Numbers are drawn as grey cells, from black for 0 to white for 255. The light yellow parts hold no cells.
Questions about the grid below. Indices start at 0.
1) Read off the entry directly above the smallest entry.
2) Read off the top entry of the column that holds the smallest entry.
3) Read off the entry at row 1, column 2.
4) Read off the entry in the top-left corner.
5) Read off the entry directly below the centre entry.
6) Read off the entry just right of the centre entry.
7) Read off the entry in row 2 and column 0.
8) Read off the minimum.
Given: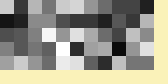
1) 68
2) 68
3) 138
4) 203
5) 44
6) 170
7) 78
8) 11

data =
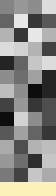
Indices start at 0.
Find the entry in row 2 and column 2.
231
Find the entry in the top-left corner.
132
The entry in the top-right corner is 220
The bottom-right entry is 170
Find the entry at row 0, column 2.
141
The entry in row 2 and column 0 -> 179
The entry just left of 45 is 110
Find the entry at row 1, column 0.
100
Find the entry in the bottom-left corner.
121
